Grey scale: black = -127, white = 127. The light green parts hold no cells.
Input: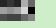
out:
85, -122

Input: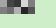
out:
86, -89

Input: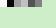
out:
121, -118

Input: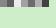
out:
108, -62

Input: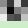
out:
108, -116

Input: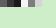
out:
117, -100

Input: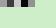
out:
74, -119

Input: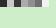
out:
114, -84

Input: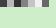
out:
113, -76

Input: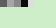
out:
94, -117
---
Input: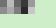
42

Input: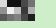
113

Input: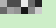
33

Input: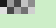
-55

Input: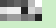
111

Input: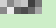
107

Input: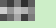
23
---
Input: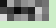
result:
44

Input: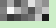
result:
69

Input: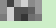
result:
-16

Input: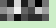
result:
-83

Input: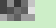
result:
29

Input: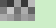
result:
30

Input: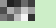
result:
116

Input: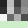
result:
48

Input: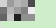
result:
16

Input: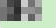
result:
-28
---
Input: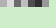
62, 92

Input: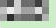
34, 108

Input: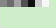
-46, 119

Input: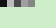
-53, 60

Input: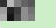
-67, 58

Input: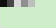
89, 89

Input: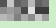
-54, 97

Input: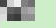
-42, 109

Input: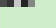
71, 71
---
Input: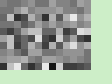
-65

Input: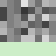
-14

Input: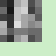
52

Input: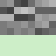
-45

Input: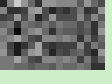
-23

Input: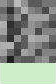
3

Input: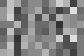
-5

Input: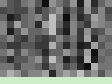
19

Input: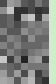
54
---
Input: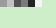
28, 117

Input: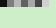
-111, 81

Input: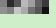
1, -110

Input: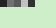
-92, -78

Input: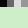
-119, 23

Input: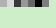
49, -2
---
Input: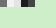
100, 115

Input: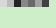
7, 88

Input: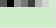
-7, 83

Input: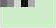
83, 83

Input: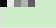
8, 106

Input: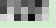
53, 96

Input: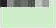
-17, 67

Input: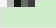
-104, 117

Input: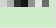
-104, 99
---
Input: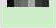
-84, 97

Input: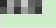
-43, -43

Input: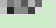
-22, 68

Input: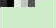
-41, -85

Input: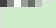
67, -62

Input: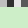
-37, 62

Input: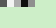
15, -40

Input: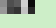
-116, 24
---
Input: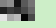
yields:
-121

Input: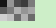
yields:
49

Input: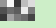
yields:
-19

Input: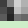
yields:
-11

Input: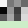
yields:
-52

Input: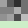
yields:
-52

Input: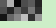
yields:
-79

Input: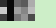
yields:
20

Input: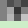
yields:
-37
